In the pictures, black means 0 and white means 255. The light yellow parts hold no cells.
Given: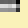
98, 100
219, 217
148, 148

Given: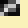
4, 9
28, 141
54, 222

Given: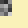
69, 45
155, 181
109, 141

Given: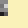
139, 137
118, 209
136, 141

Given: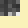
76, 53
63, 58
72, 60

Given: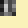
23, 131
57, 202
28, 187

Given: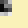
71, 103
10, 135
7, 40
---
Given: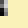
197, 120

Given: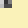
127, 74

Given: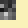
66, 36, 53, 125

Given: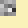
167, 105, 166, 163

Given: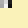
31, 243

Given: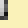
65, 212

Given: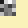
175, 61, 122, 189

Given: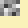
93, 191, 181, 204
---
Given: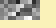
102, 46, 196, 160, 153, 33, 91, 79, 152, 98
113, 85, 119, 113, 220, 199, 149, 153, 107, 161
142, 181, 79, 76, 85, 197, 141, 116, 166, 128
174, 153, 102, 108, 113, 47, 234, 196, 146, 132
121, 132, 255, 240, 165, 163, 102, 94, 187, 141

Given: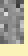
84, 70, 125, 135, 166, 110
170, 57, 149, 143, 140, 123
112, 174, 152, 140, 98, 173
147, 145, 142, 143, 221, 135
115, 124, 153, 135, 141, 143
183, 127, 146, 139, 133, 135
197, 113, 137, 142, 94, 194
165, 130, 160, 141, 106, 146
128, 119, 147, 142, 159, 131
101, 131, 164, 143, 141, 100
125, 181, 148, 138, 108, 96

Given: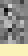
134, 63, 119, 114, 138, 148, 125
128, 120, 136, 150, 213, 111, 92
133, 132, 148, 123, 91, 10, 156
134, 144, 120, 119, 206, 61, 148
113, 105, 87, 167, 106, 165, 168
128, 192, 134, 142, 175, 185, 116
126, 166, 147, 78, 192, 180, 141
127, 79, 103, 116, 31, 116, 121
141, 158, 115, 95, 143, 89, 123
137, 90, 144, 92, 186, 78, 99
137, 102, 129, 167, 181, 139, 126

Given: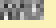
108, 143, 162, 137, 138, 106, 158, 153, 127, 117, 153
136, 84, 199, 112, 117, 56, 164, 80, 191, 41, 160
106, 145, 229, 130, 133, 129, 109, 138, 108, 128, 133
138, 131, 168, 127, 124, 200, 90, 141, 59, 179, 88
181, 132, 124, 122, 140, 193, 98, 117, 70, 239, 71

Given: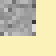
127, 163, 184, 182, 165, 115, 182, 176, 164
93, 149, 134, 126, 139, 152, 141, 155, 174
152, 160, 152, 169, 179, 162, 110, 197, 151
162, 155, 159, 168, 178, 150, 162, 155, 143
168, 152, 152, 150, 166, 184, 143, 146, 138
54, 158, 157, 158, 143, 161, 178, 154, 187
218, 160, 148, 176, 156, 147, 116, 151, 160
220, 157, 178, 156, 171, 164, 165, 157, 170
126, 160, 173, 177, 186, 188, 157, 206, 116

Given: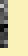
128, 85
102, 196
144, 67
104, 85
70, 94
137, 101
0, 16
90, 11
52, 68
60, 61
131, 82
65, 31
